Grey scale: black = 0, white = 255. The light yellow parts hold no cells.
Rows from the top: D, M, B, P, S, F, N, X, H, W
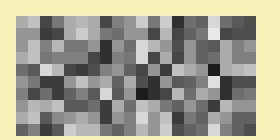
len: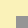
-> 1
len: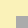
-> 1
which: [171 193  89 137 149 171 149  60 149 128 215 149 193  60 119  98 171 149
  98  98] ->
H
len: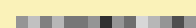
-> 15
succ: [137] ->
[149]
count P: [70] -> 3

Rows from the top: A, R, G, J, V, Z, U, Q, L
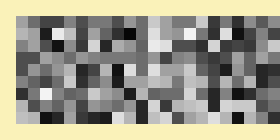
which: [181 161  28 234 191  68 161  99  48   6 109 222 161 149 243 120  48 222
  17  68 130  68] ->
R
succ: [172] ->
[149]
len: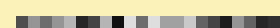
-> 22
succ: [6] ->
[109]
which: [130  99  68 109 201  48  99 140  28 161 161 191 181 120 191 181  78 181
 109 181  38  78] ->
Z
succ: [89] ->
[140]
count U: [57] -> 0

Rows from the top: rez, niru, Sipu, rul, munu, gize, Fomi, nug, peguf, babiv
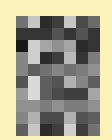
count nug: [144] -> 4
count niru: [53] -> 5
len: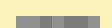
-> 7
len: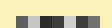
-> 7
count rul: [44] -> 1
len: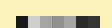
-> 7
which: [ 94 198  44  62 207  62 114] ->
babiv

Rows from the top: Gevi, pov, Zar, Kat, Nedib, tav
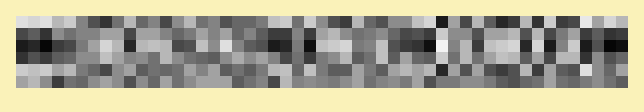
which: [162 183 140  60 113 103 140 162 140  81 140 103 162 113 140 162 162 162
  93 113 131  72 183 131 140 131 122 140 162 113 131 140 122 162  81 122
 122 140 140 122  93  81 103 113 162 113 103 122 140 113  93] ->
tav
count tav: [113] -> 7
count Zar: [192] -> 5
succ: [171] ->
[140]
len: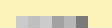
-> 6
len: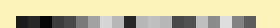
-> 20

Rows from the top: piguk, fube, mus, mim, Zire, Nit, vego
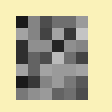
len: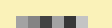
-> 6
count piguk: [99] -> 0
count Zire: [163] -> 3
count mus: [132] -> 1

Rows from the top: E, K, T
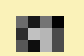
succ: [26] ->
[116]
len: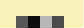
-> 4
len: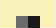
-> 2
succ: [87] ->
[14]

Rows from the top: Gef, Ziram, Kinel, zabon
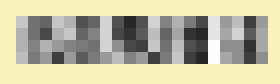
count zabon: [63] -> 4
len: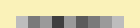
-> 9

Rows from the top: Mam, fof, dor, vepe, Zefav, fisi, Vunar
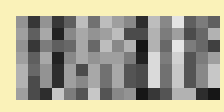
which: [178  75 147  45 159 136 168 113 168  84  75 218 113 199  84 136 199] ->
fisi
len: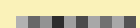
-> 10

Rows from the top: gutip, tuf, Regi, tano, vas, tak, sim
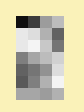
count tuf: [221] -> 1
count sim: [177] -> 1

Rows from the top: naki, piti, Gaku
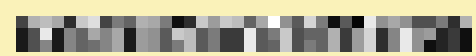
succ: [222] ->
[68]
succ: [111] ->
[133]
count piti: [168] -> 2

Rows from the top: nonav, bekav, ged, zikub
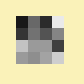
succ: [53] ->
[114]
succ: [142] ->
[163]
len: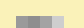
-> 4
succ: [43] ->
[234]
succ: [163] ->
[206]
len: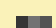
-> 3

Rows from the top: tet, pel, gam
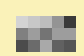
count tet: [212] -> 1
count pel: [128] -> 1
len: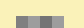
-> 4

